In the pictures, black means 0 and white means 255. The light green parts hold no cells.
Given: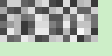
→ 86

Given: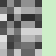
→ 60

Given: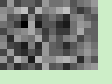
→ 70

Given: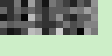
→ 50

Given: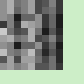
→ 144
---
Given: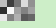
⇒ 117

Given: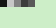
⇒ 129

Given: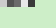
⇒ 107

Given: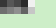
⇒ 71

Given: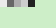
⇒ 174

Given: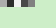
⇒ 242
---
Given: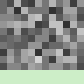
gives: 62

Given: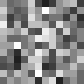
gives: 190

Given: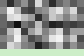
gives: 90

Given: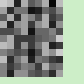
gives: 6

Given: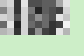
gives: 168

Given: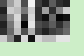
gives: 47

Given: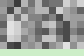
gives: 169

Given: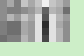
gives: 181
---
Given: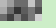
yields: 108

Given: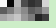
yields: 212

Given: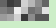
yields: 100

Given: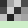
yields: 76

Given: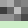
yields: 131

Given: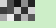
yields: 35

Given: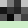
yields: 194

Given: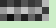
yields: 182
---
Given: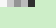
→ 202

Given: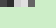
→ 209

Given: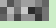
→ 185

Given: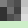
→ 207

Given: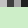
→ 165

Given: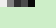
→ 128

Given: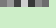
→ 153

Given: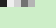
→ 210

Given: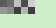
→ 192

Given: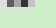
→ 197
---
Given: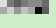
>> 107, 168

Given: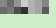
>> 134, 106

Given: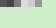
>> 152, 84

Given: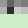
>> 124, 178

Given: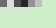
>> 191, 108

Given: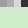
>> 52, 158
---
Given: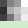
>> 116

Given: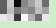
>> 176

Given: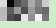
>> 143

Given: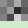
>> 73

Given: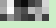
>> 52

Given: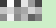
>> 183

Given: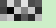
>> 89

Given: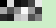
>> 207

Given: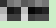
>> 63

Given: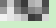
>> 58
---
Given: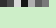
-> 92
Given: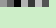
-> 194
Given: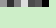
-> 88
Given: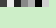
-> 3
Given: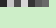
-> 92
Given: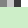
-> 59
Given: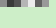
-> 97
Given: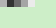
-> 165
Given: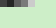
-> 122
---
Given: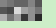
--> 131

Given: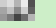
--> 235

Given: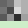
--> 192

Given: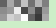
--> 181

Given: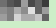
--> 99

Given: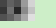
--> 154

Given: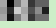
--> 97

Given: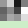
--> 24
